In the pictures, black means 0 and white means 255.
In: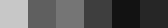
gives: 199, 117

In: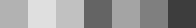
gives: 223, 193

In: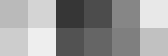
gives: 238, 232

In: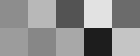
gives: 226, 197

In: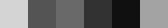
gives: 212, 163

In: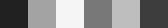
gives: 245, 190
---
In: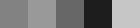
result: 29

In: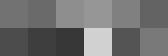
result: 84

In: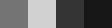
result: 52

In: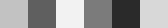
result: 42

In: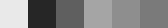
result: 142

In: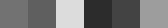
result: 67

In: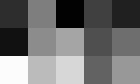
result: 98

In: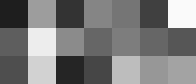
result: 151
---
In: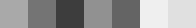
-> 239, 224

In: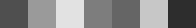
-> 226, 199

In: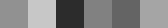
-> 199, 165

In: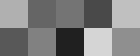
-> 213, 192

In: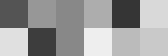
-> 238, 224

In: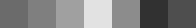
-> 226, 160
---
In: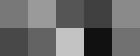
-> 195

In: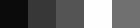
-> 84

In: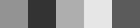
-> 174

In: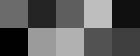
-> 177

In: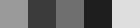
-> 111

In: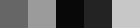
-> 8
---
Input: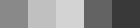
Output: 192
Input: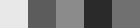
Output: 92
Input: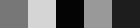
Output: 213
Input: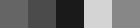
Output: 75
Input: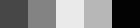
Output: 131
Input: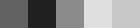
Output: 32
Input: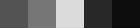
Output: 118
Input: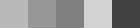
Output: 151
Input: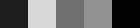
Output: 216
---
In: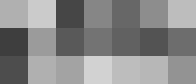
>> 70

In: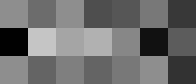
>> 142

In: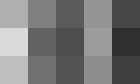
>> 91

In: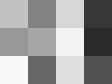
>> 215

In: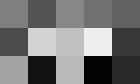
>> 135

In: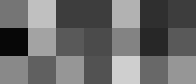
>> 61
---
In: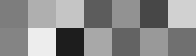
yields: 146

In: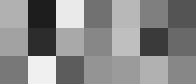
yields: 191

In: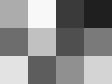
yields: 193

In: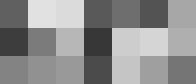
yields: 205

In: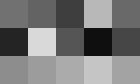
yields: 85

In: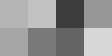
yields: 194

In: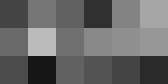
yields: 137

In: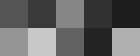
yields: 134

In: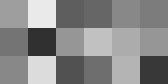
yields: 193
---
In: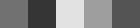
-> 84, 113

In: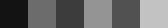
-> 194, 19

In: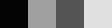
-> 224, 4

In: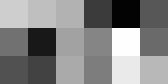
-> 87, 81

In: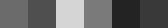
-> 57, 107

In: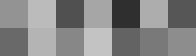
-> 86, 105
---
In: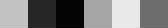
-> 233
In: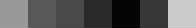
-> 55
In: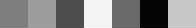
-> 5
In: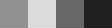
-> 103
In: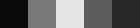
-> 93
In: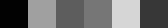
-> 214
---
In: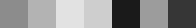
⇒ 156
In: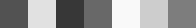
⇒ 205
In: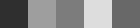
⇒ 221
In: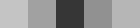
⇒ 145
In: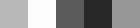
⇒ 39
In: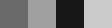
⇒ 23
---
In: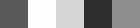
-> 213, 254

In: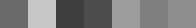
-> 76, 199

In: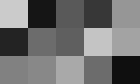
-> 95, 203

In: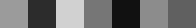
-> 118, 209

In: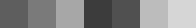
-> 60, 214

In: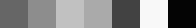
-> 170, 248

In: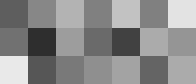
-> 106, 233

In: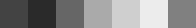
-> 170, 236
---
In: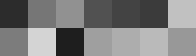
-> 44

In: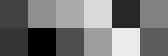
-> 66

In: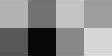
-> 179

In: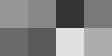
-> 149

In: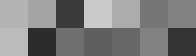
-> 180

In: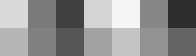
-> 218

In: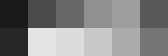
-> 25

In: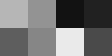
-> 182

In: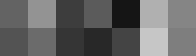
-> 99
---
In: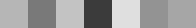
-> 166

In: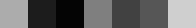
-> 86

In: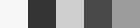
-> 155

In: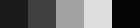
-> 64

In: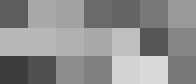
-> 141

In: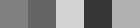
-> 129

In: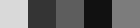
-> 93

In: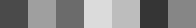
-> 134

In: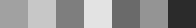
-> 148

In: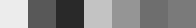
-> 122
